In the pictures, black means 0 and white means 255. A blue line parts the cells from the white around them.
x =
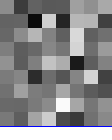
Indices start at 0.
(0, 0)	140
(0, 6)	144
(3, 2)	104
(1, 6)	181
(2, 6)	96
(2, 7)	112
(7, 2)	122
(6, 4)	167
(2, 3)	130
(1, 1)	100
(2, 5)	217
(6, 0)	113
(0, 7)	169
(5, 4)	85
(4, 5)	26
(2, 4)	95
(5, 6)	211
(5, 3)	109
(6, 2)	124

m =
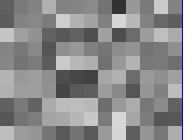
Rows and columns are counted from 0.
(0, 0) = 96
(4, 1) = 116
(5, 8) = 176
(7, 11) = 139
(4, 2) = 123
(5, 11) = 143
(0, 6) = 138
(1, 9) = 184
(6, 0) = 176
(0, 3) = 176
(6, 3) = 145
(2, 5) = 98
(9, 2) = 150
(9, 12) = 172
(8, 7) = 123
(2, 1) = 160
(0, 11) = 202
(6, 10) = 150
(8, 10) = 124
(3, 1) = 120
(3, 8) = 140
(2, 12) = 171
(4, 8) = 152
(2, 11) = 191
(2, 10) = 156
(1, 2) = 136
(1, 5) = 176
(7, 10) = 120
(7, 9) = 172
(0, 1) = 122
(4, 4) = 202
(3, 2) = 136

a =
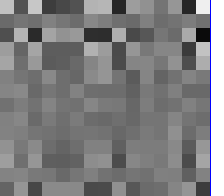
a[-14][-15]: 193
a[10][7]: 129
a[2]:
[79, 180, 42, 164, 146, 153, 46, 45, 175, 73, 87, 118, 107, 170, 11]
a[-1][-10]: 137
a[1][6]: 136
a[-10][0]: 165
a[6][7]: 109
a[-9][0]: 129
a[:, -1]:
[239, 112, 11, 194, 173, 121, 105, 118, 109, 125, 151, 165, 130, 60]
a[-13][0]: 106
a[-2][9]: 117
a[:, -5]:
[145, 128, 87, 120, 134, 133, 121, 125, 117, 122, 124, 127, 113, 107]
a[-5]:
[130, 127, 117, 114, 109, 116, 117, 114, 104, 111, 122, 117, 144, 108, 125]
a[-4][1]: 121
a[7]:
[113, 125, 114, 132, 116, 113, 134, 122, 120, 103, 125, 109, 114, 129, 118]
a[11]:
[158, 111, 150, 95, 94, 98, 141, 145, 76, 135, 127, 121, 141, 75, 165]
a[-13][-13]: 111
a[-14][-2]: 38
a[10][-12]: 109
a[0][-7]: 38
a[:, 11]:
[116, 109, 118, 134, 119, 100, 113, 109, 117, 117, 124, 121, 128, 110]
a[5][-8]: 149
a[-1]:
[100, 149, 71, 138, 138, 137, 74, 75, 144, 87, 107, 110, 133, 149, 60]
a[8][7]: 105
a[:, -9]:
[179, 136, 46, 177, 133, 138, 110, 134, 108, 117, 129, 141, 128, 74]
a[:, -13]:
[199, 111, 42, 165, 153, 110, 105, 114, 106, 117, 138, 150, 121, 71]

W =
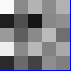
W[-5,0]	250
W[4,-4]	106
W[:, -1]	[177, 143, 111, 169, 127]
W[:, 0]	[250, 31, 154, 238, 42]
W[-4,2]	21
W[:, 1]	[137, 79, 94, 138, 106]
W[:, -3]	[179, 21, 138, 184, 66]

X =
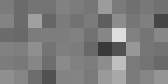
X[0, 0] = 123
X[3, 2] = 143
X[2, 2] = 124
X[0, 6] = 118
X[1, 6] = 123
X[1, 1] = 107
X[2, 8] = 221
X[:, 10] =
[120, 127, 117, 118, 115, 133]
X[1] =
[131, 107, 160, 102, 123, 114, 123, 94, 141, 119, 127, 69]
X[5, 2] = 109
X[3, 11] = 114
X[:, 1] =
[107, 107, 105, 127, 120, 133]
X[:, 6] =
[118, 123, 114, 104, 125, 122]
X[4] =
[124, 120, 134, 110, 138, 129, 125, 141, 191, 122, 115, 105]
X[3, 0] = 129
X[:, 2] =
[116, 160, 124, 143, 134, 109]
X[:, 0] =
[123, 131, 108, 129, 124, 143]
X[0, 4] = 129
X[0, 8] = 122
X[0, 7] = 155

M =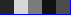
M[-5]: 37
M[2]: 123
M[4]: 76
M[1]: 215

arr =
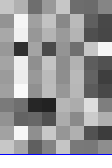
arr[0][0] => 198
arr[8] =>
[146, 99, 103, 80, 172, 138, 203, 175]
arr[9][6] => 82
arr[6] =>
[160, 250, 144, 188, 151, 183, 91, 72]
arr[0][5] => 109
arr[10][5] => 121
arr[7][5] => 172
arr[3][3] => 74
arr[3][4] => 148
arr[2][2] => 151
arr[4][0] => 164
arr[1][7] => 72
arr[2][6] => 79
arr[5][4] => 142
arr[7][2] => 38
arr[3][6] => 198
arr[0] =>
[198, 177, 110, 153, 198, 109, 107, 133]
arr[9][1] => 246
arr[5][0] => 155
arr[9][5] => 176
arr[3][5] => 111

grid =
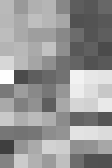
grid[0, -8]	185
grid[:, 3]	[181, 182, 158, 194, 143, 104, 119, 94, 173, 141, 210, 155]
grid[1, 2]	191
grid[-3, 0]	118
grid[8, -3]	99
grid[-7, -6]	94
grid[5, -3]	242
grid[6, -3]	236
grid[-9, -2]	96
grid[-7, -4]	114
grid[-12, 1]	153
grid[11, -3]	108
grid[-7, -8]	254
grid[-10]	[189, 169, 158, 158, 136, 108, 84, 94]
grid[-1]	[131, 203, 177, 155, 191, 108, 81, 80]
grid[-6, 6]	221
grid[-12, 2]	176
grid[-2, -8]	63
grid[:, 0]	[185, 183, 189, 180, 215, 254, 121, 169, 201, 118, 63, 131]
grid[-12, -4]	135
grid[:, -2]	[87, 83, 84, 96, 82, 231, 221, 209, 105, 225, 147, 81]
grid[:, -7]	[153, 170, 169, 184, 186, 75, 157, 128, 174, 115, 148, 203]
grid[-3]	[118, 115, 118, 141, 147, 227, 225, 219]

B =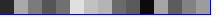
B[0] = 41
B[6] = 193
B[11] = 165
